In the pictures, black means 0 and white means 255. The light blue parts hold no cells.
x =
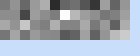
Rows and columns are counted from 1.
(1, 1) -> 122
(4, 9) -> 161
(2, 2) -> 141
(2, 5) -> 141
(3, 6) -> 175
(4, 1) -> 118
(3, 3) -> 198
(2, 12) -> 128
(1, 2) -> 147
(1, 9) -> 85
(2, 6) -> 125
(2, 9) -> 157
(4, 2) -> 165
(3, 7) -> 133

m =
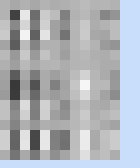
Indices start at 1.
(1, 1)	179
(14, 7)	115
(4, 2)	103
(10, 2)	59
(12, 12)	190
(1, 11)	181
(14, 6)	127
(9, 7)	163
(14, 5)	229
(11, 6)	171
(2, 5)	203
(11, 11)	169
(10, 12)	140
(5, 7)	163
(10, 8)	190
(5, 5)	177
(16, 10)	182
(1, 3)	177
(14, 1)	206
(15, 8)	189
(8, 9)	210
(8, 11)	171
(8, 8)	187
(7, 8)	180
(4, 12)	188
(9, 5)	171
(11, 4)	128
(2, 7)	128
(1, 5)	179
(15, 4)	70
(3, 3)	213
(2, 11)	134
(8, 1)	163
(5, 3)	187
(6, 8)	180

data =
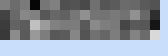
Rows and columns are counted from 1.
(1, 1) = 127
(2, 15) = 104
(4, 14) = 131
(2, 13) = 114
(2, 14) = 145
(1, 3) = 122
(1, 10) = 112
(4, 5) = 125
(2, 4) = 129
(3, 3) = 92
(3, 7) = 123
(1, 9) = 73
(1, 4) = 6
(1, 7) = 80
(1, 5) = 118
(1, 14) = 104
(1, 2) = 108
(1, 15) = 90
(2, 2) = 105

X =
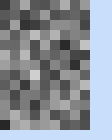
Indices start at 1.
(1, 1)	57
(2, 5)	153
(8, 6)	67
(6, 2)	115
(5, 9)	194
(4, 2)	93
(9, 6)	126
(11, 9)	124
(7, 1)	159
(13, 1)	39
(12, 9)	75
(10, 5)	96
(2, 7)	92
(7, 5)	73
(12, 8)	149
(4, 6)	178
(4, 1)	146
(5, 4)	78
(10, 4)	120
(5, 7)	42
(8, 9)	97
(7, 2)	132
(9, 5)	87
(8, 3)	128
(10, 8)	167
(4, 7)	112
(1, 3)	167
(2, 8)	101
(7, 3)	149
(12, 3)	137
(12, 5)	152
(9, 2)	129
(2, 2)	100

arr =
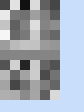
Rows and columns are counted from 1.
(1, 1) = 71
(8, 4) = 204
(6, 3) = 133
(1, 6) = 70
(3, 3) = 130
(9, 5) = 125
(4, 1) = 246
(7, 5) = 101
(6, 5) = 133
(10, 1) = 175
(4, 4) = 202
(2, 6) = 90
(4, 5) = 120
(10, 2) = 172
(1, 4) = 219
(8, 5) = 75
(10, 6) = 217
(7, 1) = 83

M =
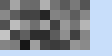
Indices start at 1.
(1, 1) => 93
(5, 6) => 59
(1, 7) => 90
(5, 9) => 138
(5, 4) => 159
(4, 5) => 44
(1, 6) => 115
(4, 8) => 64
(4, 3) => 95
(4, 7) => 143
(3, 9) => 181
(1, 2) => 165
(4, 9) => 134
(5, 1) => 132

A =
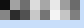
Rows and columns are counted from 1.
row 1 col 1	14
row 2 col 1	134
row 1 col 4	220
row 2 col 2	44
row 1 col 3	111
